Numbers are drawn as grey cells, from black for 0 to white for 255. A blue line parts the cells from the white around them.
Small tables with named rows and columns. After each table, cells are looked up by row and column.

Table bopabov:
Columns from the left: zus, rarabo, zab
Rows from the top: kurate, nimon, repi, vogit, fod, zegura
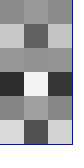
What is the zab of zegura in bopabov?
212
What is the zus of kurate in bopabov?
140
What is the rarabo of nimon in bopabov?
97
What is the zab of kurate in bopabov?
140
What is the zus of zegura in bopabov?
218
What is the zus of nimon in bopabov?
200
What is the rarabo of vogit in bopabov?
242
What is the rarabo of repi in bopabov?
145
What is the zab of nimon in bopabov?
195
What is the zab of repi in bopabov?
149

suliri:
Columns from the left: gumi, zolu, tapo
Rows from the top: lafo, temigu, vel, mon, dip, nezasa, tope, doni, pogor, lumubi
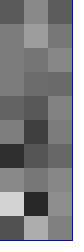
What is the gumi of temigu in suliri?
124
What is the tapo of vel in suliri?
135
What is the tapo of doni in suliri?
134
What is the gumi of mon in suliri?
124
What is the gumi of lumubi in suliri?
80
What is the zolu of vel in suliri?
117
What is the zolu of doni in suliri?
118
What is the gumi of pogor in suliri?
210
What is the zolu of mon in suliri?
107
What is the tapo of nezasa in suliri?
124
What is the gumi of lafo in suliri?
89
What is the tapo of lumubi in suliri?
128
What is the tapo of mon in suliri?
106
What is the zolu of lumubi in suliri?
174
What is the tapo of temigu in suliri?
120
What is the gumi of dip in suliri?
99
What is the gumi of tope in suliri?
48
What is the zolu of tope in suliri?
86
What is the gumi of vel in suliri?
124
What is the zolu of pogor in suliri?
41
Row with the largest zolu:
lumubi

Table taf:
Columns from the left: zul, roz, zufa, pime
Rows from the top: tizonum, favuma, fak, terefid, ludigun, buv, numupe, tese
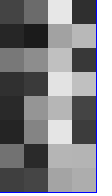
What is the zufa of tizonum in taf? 231
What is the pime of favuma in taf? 184
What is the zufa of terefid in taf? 227
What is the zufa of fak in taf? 192
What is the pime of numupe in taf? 180
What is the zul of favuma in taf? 38
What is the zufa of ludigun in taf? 182
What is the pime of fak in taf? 56
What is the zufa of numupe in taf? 181
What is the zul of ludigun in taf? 41
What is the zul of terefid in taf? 48
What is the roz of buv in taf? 132
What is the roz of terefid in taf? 58
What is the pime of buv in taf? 60
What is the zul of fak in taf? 120
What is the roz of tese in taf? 69
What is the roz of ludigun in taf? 149
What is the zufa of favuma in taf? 162
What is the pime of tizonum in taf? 47
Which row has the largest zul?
fak

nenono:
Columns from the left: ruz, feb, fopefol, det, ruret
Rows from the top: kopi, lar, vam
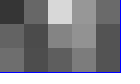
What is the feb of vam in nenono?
77
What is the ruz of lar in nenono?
99
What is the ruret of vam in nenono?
83
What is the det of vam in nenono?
124
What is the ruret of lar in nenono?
83
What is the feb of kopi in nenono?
103
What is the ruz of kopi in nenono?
53
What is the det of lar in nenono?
146
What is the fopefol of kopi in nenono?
216
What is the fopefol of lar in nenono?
132
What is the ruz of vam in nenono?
110

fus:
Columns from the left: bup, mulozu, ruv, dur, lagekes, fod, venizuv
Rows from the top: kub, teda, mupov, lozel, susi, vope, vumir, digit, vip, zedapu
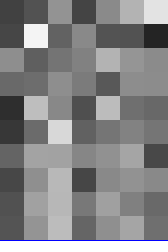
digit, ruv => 184
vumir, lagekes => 145
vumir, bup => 100
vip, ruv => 183
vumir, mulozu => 163
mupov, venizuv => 139
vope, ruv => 216
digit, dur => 70
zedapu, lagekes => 143
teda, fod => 82
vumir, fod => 165
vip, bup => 81
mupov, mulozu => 95
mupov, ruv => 116
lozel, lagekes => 88
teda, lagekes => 83
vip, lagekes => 160
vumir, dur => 134
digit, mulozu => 143

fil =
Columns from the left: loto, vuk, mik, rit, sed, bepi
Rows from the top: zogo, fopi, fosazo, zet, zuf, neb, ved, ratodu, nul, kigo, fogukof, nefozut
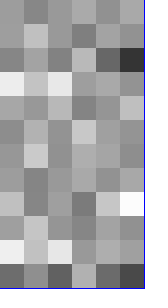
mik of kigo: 149
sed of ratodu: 146
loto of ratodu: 157
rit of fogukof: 153
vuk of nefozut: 143
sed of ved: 165
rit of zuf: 132
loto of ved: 151

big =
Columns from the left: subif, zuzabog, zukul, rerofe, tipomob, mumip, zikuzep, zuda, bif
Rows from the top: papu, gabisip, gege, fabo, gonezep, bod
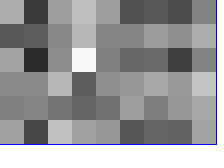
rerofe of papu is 191
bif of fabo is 195
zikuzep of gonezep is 125
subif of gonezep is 129
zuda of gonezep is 151
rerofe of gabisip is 184
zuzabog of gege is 44
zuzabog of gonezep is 134
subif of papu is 172
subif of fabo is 139
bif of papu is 130
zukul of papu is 158
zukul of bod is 193
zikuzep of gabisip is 156

